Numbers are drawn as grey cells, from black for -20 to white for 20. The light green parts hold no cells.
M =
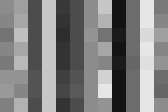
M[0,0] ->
2
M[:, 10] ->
[16, 16, 14, 16, 15, 16, 16, 16]
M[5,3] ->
11
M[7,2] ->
-8
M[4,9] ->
-4
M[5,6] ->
2
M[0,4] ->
-11
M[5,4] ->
-10
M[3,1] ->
6
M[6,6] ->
2
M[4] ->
[-1, 9, -8, 11, -12, -8, 2, 1, -16, -4, 15, 3]
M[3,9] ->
-3
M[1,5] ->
-8
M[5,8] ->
-17
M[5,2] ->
-7
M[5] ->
[3, 3, -7, 11, -10, -7, 2, 13, -17, -3, 16, -3]
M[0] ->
[2, 5, -8, 11, -11, -8, 2, 11, -17, -3, 16, -1]
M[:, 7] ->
[11, 8, -2, 6, 1, 13, 16, 3]
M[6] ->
[4, 1, -7, 11, -9, -6, 2, 16, -17, -3, 16, -4]
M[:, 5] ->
[-8, -8, -8, -8, -8, -7, -6, -8]
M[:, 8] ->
[-17, -17, -16, -17, -16, -17, -17, -17]
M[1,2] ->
-8
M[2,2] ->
-8
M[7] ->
[0, 8, -8, 11, -12, -8, 2, 3, -17, -3, 16, 2]
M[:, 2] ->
[-8, -8, -8, -8, -8, -7, -7, -8]
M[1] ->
[1, 6, -8, 11, -12, -8, 2, 8, -17, -3, 16, 1]

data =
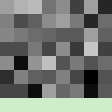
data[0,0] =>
5
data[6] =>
[-9, -9, -18, 5, -4, -1, -18, -6]
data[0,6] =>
5
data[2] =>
[1, -1, -3, -4, -6, -6, 5, -5]
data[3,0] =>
-8
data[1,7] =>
-3
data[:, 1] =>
[8, -8, -1, -8, -18, 0, -9]
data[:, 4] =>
[2, 5, -6, 2, -7, 0, -4]
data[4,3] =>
10
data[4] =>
[2, -18, 3, 10, -7, -1, -7, -3]
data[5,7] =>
-7

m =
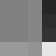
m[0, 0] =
0
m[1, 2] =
1
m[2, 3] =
-12
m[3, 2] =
3
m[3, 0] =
4
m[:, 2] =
[1, 1, 1, 3]

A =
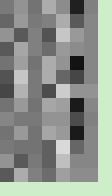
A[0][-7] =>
-1
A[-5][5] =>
-8
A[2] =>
[3, -6, 0, -7, 11, 4, 1]
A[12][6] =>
2
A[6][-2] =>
3
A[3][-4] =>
-3
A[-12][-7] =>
-4
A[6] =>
[-9, 8, -1, -8, 12, 3, 3]
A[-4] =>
[-2, 4, -2, 6, 4, -16, 1]
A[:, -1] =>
[0, 1, 1, 1, 1, 1, 3, 1, 0, 1, 1, 1, 2]
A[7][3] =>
6
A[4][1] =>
5
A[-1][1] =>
7
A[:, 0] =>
[-1, -4, 3, -6, -2, -7, -9, -2, 1, -2, -1, 3, -6]
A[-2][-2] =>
1
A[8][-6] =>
-1
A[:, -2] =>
[-15, -6, 4, 2, -17, -9, 3, -16, -8, -16, -4, 1, 2]
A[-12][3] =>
0
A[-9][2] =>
-2
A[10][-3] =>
14
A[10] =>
[-1, -2, -2, -5, 14, -4, 1]
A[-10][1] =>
6

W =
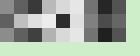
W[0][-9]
2
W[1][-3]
0
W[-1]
[2, -5, -10, 8, 14, 16, -2, -15, -7]
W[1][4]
-13
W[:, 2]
[-11, 15, -10]
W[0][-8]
-5
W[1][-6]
17

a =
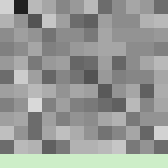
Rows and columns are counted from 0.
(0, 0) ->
13
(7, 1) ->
3
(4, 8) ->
-4
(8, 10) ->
3
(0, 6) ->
9
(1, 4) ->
5
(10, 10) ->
3
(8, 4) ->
0
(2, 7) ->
6
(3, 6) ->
5
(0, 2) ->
9
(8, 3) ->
5
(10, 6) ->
8
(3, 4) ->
1
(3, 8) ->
6
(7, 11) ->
6
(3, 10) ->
2
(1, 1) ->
3
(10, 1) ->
9
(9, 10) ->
-4
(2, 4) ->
2
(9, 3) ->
6
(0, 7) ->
-3
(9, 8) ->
1
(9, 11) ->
13
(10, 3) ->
-5
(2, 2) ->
3
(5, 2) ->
5
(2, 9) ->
3
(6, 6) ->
5
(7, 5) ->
0
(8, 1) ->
6
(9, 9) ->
6

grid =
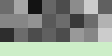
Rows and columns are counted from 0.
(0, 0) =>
-3
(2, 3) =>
-5
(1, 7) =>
8
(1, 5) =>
-11
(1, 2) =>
3
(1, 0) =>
1
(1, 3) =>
-6

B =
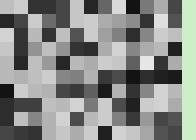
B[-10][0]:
10
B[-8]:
[13, -12, 9, -12, 10, -7, 12, 5, 0, -13, 1, 12, 10]
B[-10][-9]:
-9
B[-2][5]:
-8
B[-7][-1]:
-15
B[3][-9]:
3
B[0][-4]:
-17
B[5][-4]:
-17
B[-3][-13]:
-13
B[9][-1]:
-9
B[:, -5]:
[14, 5, 0, 13, 11, -8, 8, -8, 0, 13]
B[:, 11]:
[7, 15, 12, 9, -12, -15, 13, 13, -9, -7]
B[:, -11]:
[-12, 12, 9, 3, 10, 10, 9, -10, 1, -12]
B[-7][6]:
-13
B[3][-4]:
1
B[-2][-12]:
10
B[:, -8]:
[11, 11, -7, -12, 9, 0, -11, 13, -8, 7]
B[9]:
[-9, -11, -12, 8, 11, 7, 12, -15, 13, 11, 6, -7, -9]
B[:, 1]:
[12, -9, -12, -12, -14, 8, 12, -10, 10, -11]
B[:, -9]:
[-9, -9, 10, 3, -14, 1, -9, 9, 13, 11]
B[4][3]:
4
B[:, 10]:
[-1, -12, 1, 7, 16, -13, 1, 12, 4, 6]
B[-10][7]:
-4
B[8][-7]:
9
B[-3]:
[-13, -10, -10, 10, 9, 13, -1, 12, -8, -15, 12, 13, 7]
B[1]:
[-14, -9, 12, -3, -9, 11, 12, 7, 5, 2, -12, 15, -7]
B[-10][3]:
-12

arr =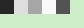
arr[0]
-14
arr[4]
-7
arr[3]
19
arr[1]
15

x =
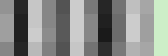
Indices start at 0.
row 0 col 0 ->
3
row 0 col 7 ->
-14
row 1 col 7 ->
-15
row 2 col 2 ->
12
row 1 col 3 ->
1
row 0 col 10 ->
6
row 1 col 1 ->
-15
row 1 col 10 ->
5
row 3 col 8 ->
-1
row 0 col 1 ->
-14
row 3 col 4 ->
-7
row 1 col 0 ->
5

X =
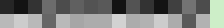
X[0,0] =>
-14
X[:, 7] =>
[-6, 7]
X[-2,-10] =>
-5
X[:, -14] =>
[-17, 12]
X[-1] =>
[9, 12, 9, -4, 9, 6, 7, 7, 13, 7, 8, 12, 7, -6, 8]
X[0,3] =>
-3
